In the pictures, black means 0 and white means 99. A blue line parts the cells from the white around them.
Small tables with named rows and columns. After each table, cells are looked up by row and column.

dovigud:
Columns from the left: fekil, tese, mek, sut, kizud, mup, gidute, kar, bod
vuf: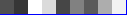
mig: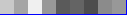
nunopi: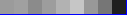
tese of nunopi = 62
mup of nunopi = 77
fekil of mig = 78
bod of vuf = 94
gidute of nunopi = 59
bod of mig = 59
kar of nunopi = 46
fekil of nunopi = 60
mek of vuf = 99
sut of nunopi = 61
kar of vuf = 67
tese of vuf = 21

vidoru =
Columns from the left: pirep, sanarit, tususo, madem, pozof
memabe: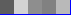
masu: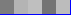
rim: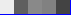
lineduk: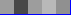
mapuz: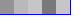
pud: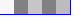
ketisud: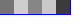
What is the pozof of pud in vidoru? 73
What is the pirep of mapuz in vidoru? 57
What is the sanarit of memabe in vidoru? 82
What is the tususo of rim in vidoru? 53
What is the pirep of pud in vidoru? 96
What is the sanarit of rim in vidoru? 37
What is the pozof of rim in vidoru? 26
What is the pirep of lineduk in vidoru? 61
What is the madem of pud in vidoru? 50
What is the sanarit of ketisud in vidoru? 80
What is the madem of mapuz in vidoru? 47
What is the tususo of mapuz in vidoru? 77
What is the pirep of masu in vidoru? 48
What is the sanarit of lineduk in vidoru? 28
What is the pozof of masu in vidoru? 73
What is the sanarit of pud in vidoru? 50
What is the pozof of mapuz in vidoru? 77
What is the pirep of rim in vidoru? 92
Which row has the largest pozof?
mapuz

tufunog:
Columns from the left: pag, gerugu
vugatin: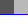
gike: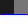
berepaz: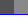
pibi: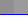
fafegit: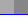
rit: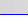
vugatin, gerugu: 72
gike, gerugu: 46
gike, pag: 11
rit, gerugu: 84
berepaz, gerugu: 53
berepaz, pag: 32
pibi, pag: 56
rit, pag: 83

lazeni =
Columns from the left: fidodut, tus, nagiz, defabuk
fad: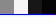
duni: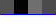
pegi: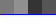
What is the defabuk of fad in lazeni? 2
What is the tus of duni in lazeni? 1
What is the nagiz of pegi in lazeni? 20
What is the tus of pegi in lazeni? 56
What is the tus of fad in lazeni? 95
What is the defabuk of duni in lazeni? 29
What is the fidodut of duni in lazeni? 32
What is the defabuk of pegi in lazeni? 33
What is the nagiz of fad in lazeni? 9
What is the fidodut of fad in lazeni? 53
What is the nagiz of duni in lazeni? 43
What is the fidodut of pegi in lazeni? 47
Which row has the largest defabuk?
pegi

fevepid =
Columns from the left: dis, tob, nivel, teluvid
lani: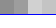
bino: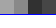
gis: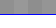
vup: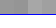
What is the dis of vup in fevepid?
59
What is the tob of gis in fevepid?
59
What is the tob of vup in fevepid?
58
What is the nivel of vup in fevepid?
65
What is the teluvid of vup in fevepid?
62
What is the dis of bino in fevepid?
64
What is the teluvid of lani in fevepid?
76
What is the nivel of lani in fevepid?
81
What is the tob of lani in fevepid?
61
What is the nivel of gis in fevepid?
55
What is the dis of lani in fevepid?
55
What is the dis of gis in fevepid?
56
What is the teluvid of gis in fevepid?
58
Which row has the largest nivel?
lani

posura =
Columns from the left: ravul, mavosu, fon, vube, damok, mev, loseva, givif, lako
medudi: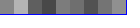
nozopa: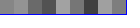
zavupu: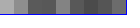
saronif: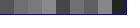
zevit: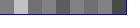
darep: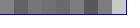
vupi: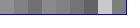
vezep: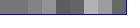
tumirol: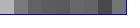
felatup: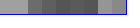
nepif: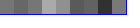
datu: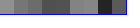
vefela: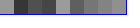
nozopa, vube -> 32
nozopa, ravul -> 52
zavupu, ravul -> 67
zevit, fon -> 44
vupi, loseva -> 38
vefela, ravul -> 59
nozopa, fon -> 41
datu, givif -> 14
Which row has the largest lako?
darep

